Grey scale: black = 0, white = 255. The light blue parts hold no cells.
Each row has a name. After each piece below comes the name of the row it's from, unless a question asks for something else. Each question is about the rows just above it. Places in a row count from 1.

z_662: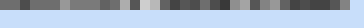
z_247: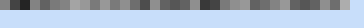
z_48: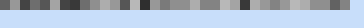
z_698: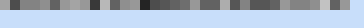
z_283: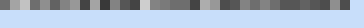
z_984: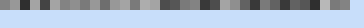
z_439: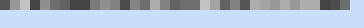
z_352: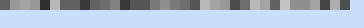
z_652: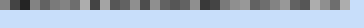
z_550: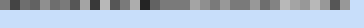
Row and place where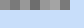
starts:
z_984, 8
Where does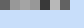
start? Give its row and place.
z_698, 6
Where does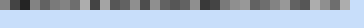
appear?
z_652
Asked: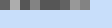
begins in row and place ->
z_698, 22
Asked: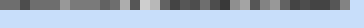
z_662
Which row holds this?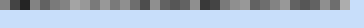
z_247
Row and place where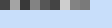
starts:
z_283, 9

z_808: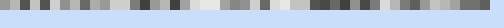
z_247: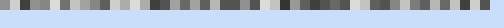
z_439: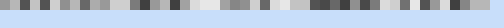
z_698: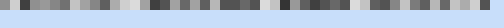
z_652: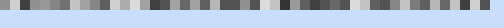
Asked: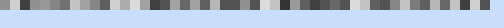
z_652
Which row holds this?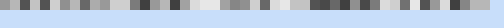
z_439

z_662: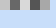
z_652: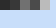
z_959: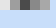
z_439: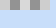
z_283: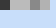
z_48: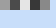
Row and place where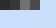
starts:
z_652, 1
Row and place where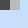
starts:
z_652, 4
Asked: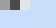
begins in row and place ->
z_48, 1

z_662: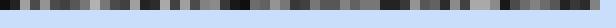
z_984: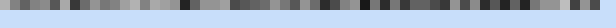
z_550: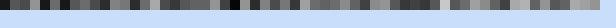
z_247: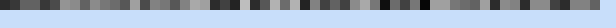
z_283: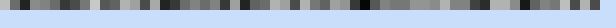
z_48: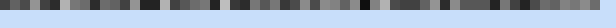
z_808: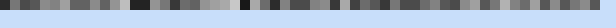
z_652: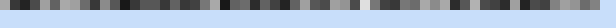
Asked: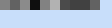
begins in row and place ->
z_48, 34
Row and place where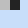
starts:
z_808, 13
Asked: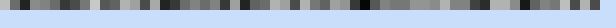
z_283

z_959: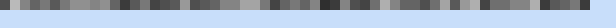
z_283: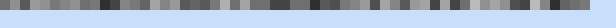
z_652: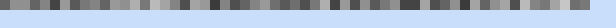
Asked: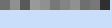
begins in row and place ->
z_283, 1
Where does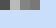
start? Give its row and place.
z_652, 52

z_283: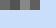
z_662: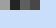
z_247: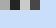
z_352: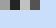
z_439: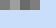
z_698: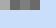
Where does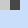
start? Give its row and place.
z_247, 3
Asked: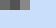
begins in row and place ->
z_283, 1
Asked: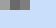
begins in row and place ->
z_439, 2
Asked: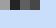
z_662

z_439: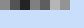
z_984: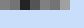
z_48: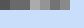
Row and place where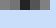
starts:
z_984, 1
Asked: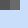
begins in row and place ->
z_48, 1
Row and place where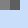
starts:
z_439, 4
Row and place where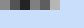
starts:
z_439, 1
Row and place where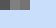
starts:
z_984, 4
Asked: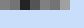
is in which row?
z_984

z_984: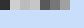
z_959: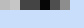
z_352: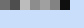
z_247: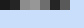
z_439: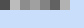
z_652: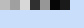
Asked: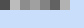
z_439
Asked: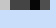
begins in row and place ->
z_959, 2
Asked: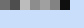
z_352
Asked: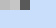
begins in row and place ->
z_984, 3
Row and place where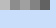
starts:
z_439, 2
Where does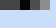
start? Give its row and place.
z_959, 3

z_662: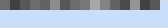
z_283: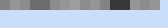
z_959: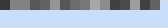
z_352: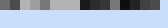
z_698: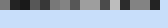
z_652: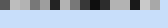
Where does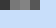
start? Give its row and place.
z_698, 5
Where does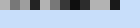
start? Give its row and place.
z_652, 3
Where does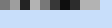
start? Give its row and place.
z_652, 4
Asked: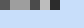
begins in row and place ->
z_698, 8

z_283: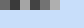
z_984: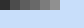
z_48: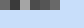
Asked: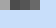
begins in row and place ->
z_48, 3
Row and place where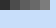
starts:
z_984, 1
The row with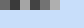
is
z_283

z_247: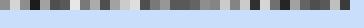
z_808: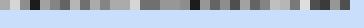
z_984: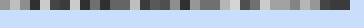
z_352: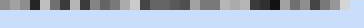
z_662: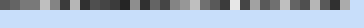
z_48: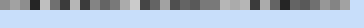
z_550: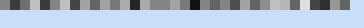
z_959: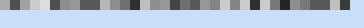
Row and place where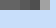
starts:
z_352, 16
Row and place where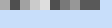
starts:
z_247, 10
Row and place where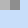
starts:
z_959, 11
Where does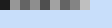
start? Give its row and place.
z_808, 20
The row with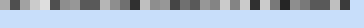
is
z_959
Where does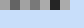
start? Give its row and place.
z_550, 9
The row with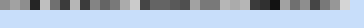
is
z_352

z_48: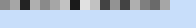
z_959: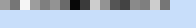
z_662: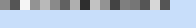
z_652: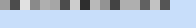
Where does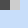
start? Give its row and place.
z_652, 7
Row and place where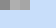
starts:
z_652, 4
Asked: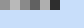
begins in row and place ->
z_662, 4
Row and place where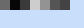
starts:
z_959, 7
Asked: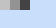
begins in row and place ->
z_662, 10

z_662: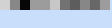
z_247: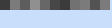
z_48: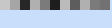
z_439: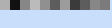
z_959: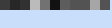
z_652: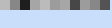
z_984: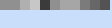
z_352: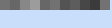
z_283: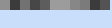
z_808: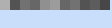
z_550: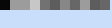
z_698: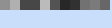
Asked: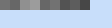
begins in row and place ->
z_808, 3
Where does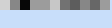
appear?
z_662
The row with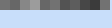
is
z_352

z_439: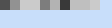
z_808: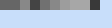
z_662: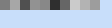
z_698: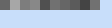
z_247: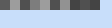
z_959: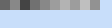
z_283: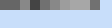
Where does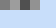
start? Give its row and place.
z_247, 4
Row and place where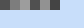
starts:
z_247, 3
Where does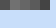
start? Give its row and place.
z_698, 5
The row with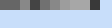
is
z_808
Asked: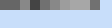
z_283
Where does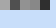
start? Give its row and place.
z_662, 2

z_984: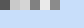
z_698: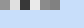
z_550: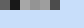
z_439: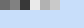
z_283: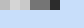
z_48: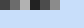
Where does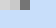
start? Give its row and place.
z_283, 2
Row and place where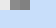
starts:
z_698, 4

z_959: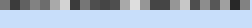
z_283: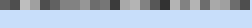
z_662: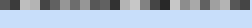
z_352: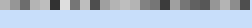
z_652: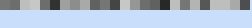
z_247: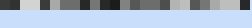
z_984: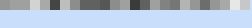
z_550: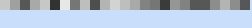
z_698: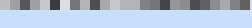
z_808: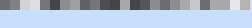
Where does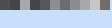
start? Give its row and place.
z_808, 11
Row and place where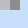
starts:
z_984, 7
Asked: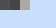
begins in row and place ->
z_808, 11
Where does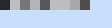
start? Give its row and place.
z_652, 17

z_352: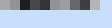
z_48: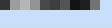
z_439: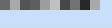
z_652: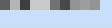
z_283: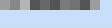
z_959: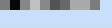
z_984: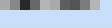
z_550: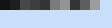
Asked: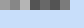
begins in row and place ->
z_283, 1
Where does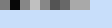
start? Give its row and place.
z_959, 1
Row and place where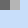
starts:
z_984, 4
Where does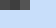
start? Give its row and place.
z_48, 5
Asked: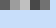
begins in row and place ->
z_439, 4

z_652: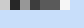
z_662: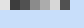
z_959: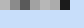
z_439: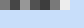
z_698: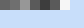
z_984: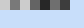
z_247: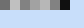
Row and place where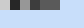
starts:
z_652, 1
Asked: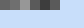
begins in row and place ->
z_698, 1
